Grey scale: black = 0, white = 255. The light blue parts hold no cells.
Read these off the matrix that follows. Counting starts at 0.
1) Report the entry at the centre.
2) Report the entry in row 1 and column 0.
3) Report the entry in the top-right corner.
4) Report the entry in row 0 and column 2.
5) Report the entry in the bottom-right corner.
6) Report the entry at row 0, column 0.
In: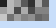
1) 172
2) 159
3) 90
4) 159
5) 115
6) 33

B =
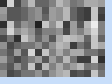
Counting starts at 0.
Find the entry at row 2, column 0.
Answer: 145
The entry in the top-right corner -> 157
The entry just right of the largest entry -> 129
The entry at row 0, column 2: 73
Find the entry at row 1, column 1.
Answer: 87
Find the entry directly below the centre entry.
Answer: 145
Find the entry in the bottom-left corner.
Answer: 145
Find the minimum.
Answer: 33
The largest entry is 237
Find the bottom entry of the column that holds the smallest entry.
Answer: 145
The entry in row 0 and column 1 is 212
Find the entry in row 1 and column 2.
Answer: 87
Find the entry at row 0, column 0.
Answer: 47
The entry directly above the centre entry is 129
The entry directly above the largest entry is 197
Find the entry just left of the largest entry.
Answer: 184
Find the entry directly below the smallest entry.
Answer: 87
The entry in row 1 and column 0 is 157
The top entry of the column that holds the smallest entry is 101
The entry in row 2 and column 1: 87
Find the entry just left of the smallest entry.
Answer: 129
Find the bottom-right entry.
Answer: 117

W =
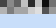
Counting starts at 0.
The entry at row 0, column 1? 137
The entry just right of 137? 97
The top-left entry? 69
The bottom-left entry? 179
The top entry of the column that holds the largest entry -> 193

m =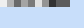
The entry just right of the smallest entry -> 91
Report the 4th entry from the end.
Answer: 148
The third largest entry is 179

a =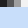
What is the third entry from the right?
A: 87
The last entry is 242
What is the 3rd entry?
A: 159

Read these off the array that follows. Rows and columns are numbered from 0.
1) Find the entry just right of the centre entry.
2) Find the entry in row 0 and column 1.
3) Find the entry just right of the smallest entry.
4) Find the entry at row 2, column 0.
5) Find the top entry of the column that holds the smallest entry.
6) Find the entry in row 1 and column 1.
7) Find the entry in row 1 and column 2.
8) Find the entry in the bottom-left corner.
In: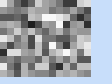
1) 118
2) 163
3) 75
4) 88
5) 102
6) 134
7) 118
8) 179

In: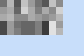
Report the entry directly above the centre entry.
170
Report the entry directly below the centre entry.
102
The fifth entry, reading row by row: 155
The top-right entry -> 139
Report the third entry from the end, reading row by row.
59
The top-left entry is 114
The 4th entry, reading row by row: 194
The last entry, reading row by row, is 182
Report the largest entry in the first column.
170
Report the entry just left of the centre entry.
139
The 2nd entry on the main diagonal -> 170
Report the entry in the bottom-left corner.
73
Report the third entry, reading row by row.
86

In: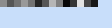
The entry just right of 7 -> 54
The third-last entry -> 226
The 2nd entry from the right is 70
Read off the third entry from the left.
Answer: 115

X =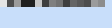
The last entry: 140
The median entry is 101
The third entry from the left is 155

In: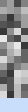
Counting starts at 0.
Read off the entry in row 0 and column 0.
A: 129
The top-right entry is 129
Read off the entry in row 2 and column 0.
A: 114
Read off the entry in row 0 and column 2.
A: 72
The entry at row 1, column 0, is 173
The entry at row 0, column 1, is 158
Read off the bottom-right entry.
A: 114
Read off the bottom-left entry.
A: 217
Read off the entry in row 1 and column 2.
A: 144
